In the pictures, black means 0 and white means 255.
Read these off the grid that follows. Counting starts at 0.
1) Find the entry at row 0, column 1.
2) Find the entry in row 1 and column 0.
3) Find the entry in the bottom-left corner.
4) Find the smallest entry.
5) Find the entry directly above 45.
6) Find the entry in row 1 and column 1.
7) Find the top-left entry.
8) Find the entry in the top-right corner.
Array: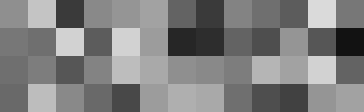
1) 196
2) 119
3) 105
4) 18
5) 58
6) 111
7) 143
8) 119

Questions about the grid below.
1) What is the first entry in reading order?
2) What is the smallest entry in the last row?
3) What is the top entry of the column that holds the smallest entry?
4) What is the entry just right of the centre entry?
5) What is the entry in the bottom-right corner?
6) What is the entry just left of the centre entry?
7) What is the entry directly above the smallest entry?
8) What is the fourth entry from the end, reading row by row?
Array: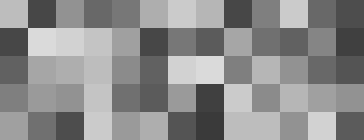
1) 189
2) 58
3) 182
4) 218
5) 91
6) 97
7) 64
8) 189

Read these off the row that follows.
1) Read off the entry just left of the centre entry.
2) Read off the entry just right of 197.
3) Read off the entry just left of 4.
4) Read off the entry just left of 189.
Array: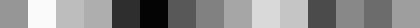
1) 88
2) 75
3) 46
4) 250

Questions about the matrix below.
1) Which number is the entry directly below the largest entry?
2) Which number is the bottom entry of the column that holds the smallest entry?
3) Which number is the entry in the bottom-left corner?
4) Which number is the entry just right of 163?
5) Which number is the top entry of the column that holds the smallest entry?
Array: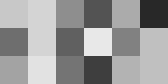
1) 62
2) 192
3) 163
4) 226
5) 40

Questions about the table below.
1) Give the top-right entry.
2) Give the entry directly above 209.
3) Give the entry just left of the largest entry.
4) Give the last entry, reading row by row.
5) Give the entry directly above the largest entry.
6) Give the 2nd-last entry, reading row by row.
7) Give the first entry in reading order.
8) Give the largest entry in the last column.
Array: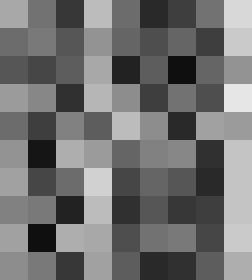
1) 216
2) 155
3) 78
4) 174
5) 147
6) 93
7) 168
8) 230

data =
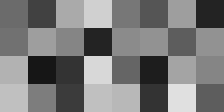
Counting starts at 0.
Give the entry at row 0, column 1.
65
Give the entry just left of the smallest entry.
178
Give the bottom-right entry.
93
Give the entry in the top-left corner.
107
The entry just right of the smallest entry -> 51
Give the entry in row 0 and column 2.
170
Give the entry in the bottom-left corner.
192
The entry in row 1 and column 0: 113
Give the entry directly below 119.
139
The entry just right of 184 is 51

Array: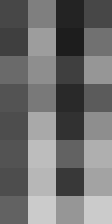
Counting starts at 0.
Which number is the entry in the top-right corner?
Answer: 71
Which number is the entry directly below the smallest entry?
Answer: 63
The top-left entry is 71
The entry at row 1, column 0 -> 63
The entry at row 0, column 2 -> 35
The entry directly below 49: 98
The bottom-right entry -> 203
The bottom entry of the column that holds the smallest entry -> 150
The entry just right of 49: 142
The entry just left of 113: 29

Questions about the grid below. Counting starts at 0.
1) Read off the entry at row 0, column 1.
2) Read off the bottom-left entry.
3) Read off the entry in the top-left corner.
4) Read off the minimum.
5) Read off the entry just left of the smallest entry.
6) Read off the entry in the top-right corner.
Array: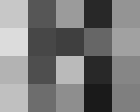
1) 86
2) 192
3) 199
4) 26
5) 142
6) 148

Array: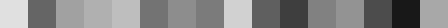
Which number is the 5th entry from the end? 129
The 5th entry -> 190
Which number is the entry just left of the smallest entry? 76
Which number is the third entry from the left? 161
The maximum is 224
